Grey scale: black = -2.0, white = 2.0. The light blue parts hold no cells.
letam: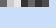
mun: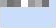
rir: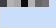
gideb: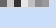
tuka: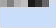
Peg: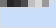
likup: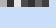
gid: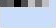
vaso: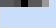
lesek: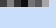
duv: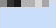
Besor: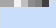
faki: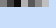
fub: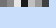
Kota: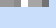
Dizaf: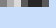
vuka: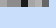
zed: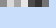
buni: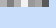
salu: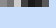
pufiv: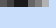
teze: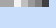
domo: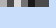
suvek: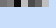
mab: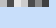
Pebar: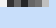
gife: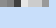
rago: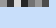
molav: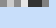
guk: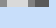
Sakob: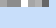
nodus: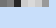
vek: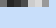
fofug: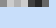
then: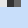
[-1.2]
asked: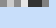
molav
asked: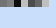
suvek
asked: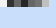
Pebar
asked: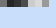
vek

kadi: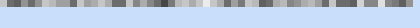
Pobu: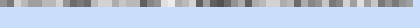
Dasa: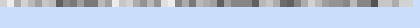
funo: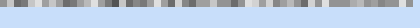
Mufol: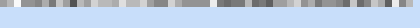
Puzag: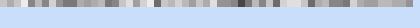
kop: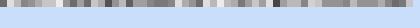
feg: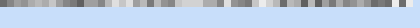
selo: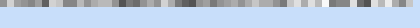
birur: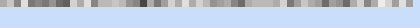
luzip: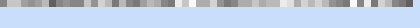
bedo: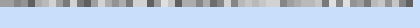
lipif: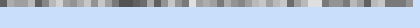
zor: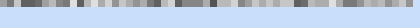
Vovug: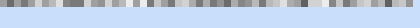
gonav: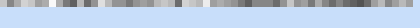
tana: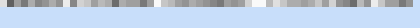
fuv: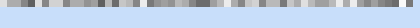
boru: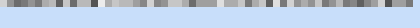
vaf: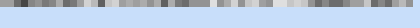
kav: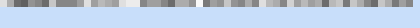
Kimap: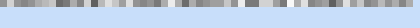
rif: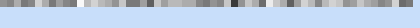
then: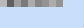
[-0.3]
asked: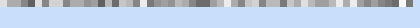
fuv
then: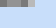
[0.5]
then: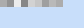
[-0.3]
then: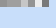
[-0.1]

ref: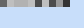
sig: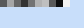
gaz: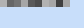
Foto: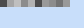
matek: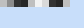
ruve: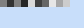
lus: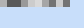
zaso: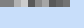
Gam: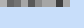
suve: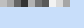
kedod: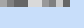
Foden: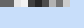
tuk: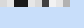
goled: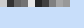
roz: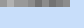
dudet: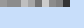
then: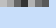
[1.8]
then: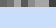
[0.6]
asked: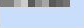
zaso
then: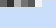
[1.4]

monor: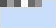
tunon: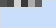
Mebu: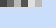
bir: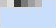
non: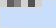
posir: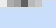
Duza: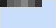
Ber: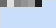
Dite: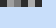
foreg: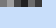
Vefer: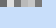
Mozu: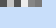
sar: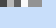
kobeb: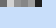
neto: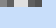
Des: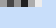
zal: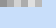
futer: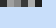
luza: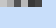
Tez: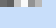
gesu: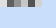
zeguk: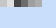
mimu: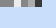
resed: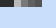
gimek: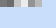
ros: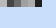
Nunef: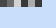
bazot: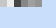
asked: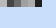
ros
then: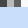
[0.3]
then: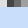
[0.7]
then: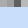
[1.1]
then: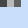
[1.9]

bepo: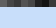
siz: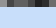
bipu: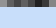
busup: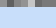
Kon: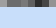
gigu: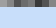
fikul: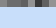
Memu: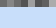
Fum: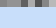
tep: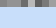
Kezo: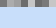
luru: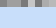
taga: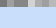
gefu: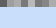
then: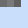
[-1.3]
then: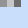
[-0.1]
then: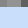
[0.7]
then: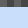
[-1.5]
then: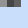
[-0.5]
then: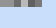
[0.5]
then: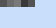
[0.1]

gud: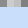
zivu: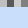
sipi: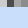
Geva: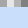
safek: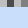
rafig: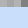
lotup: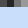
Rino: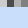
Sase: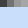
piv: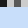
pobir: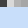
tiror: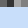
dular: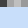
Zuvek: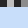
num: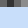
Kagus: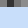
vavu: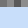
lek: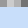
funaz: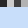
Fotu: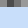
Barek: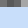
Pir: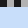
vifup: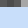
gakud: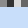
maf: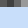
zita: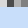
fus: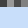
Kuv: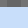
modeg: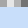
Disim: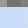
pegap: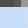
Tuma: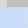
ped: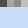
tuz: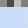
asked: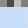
tuz
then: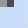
[0.0]
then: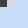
[0.8]
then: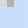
[0.6]

